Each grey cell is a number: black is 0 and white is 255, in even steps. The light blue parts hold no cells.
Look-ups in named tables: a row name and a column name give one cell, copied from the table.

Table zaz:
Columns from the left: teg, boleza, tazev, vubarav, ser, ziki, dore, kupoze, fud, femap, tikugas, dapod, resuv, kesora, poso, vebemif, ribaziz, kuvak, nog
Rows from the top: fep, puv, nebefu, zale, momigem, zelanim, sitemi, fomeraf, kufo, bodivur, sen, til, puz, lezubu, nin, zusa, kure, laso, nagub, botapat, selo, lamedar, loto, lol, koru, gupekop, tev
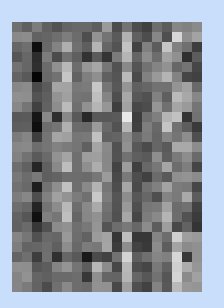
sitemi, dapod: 149
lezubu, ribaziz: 122
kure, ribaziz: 123
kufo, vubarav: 98
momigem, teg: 114
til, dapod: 140
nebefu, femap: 102
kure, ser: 142
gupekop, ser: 106
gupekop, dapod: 181
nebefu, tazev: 14

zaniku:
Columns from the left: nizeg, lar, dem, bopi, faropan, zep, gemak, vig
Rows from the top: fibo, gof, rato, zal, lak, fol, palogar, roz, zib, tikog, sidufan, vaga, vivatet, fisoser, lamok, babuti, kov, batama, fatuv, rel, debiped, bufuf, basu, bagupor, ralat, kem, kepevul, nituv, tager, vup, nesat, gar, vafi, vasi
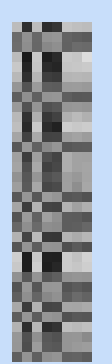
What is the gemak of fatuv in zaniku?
161
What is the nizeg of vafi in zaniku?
150
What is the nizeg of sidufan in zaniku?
190
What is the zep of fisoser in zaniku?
174
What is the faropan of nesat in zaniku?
51
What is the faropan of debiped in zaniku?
139
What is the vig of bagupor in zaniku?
210
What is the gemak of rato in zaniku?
108
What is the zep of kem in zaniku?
146
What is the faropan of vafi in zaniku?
88
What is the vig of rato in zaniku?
106

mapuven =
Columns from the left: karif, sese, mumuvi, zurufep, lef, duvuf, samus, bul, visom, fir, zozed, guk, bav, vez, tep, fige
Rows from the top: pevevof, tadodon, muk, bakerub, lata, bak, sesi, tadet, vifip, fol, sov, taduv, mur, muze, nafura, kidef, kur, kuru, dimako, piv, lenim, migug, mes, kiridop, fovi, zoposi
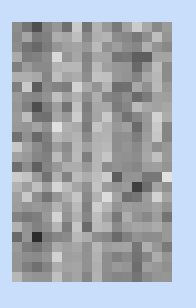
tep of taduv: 198
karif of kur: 178
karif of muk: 140
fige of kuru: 165
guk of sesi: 112
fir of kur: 155
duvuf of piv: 147
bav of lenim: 165
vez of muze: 167
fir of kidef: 204
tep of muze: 192

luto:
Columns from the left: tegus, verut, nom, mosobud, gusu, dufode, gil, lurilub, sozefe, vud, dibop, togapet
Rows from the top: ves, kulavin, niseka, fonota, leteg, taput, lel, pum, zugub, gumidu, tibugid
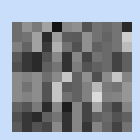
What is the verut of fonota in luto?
55
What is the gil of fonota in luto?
134
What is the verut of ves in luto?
145
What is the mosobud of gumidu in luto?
96
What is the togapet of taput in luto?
132
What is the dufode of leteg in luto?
50
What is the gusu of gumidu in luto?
117
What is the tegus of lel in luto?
138
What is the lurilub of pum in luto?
129
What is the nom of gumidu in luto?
42
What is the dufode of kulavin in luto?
92
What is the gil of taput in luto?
98
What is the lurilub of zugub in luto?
68
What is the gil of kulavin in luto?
90
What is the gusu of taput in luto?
137
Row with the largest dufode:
taput

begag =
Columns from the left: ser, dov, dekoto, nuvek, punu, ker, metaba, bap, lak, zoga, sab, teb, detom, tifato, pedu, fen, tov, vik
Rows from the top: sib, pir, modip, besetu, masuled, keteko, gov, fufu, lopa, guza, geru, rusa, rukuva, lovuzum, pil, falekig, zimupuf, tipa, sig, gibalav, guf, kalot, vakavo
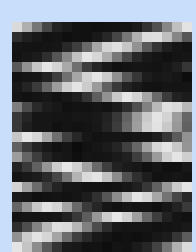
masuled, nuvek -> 229
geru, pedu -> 226
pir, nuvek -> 18
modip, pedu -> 52
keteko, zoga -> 203
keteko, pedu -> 23
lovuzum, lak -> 20
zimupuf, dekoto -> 108
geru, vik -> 97

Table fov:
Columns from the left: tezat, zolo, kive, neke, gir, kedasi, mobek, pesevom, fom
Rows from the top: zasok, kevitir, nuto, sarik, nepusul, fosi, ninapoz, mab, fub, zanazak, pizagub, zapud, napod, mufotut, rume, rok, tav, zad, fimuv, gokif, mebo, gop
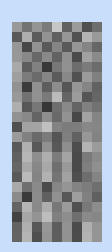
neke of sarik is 137
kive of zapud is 106
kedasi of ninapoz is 86
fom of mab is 102
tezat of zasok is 153
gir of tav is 134
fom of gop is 148
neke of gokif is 189
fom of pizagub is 134
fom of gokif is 134
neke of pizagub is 192

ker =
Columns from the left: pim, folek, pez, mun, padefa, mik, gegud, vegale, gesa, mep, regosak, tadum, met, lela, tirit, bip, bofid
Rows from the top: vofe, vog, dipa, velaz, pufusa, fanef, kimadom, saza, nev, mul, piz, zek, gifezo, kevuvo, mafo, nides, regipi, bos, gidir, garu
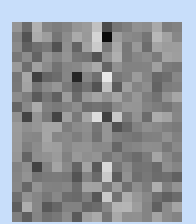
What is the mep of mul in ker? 65
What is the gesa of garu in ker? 170
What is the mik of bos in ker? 109
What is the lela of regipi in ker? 124
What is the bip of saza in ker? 146
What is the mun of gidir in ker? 88
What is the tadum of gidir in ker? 181
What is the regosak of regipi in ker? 157
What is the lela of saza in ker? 126
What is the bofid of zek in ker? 129

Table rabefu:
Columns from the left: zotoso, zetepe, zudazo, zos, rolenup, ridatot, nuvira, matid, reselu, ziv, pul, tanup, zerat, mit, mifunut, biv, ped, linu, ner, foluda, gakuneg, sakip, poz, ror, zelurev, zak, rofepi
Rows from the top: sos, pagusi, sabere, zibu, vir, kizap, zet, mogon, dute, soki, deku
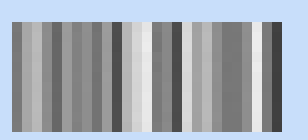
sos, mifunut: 123
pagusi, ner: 162
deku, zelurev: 232
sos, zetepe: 167
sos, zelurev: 233
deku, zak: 121
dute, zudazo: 186

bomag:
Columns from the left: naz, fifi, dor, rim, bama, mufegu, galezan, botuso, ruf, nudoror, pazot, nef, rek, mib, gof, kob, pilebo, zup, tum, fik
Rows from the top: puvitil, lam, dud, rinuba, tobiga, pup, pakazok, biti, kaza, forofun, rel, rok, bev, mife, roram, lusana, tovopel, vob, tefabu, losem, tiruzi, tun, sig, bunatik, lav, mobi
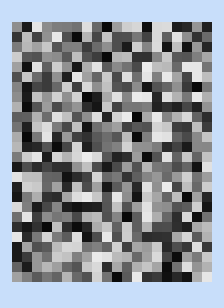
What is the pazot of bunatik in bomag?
186
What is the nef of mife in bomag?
46
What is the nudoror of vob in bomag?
87
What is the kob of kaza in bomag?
48
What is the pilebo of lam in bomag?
225
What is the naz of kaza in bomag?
177
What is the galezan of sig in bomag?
212
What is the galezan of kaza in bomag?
148
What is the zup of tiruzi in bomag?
31
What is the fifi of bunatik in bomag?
59
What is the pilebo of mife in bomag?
99
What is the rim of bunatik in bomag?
112
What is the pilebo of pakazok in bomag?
144
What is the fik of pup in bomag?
190
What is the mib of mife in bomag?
11
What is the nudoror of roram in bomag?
24
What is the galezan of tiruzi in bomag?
11

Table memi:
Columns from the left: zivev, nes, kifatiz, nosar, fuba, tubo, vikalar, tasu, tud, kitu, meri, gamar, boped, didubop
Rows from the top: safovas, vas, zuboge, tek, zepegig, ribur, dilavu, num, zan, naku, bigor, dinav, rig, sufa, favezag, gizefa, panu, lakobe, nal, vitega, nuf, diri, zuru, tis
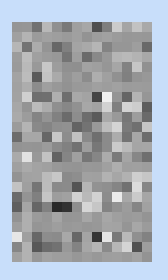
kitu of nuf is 164
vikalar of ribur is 158
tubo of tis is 158
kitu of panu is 143
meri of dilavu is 161
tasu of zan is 167
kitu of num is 240
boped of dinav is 167
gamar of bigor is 123
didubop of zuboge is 105
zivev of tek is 156
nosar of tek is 155
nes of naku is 156
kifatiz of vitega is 155
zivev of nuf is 157
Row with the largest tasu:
nal

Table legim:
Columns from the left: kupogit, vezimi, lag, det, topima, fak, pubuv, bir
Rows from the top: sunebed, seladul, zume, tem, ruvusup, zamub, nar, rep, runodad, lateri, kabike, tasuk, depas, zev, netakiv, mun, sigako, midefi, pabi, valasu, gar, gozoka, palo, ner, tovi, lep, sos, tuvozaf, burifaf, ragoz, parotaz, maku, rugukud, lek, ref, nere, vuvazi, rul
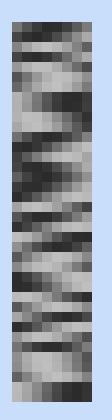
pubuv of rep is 44
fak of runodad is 44
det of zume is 191
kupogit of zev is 63
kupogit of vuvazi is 185
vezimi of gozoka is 178
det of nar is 185
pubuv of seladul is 140
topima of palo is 44
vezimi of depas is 43
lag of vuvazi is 137
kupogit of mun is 95
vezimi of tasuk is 80
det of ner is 178
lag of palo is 78
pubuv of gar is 190
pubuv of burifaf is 167

